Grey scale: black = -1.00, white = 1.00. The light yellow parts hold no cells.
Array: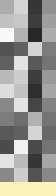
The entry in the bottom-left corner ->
0.07
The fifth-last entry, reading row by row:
0.30
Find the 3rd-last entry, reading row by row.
0.61
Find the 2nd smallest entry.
-0.64
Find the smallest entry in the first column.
-0.41
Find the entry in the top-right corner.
0.13
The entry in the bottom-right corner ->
0.07
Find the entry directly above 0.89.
-0.25
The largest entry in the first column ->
0.95
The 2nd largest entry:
0.89
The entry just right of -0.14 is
0.40
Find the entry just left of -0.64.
0.51
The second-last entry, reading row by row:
-0.35
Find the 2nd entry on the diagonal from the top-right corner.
-0.52
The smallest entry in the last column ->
-0.19
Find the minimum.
-0.69

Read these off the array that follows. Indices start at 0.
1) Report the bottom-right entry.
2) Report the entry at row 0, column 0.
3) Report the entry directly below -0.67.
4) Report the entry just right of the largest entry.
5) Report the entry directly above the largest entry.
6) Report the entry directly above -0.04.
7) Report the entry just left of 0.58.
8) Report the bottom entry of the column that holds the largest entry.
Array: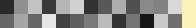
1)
-0.14
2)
-0.67
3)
-0.20
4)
-0.49
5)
-0.55
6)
-0.61
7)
-0.83
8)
0.80

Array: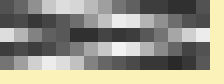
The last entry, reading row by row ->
-0.31
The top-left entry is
-0.36
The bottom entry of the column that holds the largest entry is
-0.31
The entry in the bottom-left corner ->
-0.09
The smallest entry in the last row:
-0.68
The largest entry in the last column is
0.85
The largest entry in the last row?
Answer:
0.85
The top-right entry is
-0.36
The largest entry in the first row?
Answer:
0.73
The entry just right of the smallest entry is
-0.57
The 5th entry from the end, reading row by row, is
-0.57
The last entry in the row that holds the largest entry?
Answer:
-0.36
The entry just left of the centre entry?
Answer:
-0.62
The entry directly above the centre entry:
0.51
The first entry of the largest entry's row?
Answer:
-0.52
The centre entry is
-0.47
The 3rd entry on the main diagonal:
0.02
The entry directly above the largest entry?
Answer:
-0.57
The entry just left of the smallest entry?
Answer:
-0.57
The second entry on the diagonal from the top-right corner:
-0.36

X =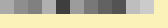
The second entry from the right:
0.49
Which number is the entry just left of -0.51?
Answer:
0.38
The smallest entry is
-0.51

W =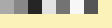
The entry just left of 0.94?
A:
-0.10
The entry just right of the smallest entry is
0.77

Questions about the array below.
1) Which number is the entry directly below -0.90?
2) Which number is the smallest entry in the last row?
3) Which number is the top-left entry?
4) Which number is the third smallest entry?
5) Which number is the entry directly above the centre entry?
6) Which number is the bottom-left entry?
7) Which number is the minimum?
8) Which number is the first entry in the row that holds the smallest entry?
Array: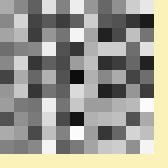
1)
0.71
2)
-0.25
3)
0.34
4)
-0.79
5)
0.23
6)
0.02
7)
-0.90
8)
-0.47

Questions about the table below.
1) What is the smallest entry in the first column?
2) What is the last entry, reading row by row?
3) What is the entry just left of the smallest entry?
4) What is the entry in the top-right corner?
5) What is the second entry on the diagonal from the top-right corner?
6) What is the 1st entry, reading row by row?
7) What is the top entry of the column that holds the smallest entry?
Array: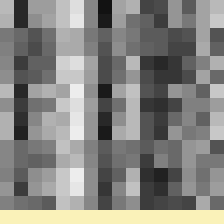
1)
-0.06
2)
-0.18
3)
0.05
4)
0.45
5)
0.28
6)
0.45
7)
-0.86

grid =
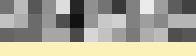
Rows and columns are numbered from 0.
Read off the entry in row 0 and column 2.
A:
-0.32
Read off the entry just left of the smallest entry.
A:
-0.38
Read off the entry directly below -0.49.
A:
0.42
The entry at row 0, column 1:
0.47
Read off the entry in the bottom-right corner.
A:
-0.32
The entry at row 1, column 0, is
0.52
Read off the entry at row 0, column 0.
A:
-0.10
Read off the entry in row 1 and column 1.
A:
0.36
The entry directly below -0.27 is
0.42
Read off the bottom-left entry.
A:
-0.21
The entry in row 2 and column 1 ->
-0.16
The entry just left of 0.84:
0.01
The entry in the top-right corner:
-0.49

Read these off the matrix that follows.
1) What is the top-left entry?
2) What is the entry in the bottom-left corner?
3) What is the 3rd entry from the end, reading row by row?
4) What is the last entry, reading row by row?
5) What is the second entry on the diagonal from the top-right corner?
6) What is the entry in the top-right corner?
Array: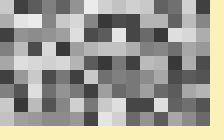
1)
0.58
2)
0.52
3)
0.31
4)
-0.17
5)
0.47
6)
-0.50

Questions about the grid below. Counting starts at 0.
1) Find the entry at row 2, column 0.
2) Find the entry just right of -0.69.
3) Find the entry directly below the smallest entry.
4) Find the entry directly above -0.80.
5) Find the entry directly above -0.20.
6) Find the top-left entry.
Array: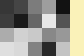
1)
0.35
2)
0.53
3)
-0.35
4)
-0.46
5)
-0.03
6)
-0.57
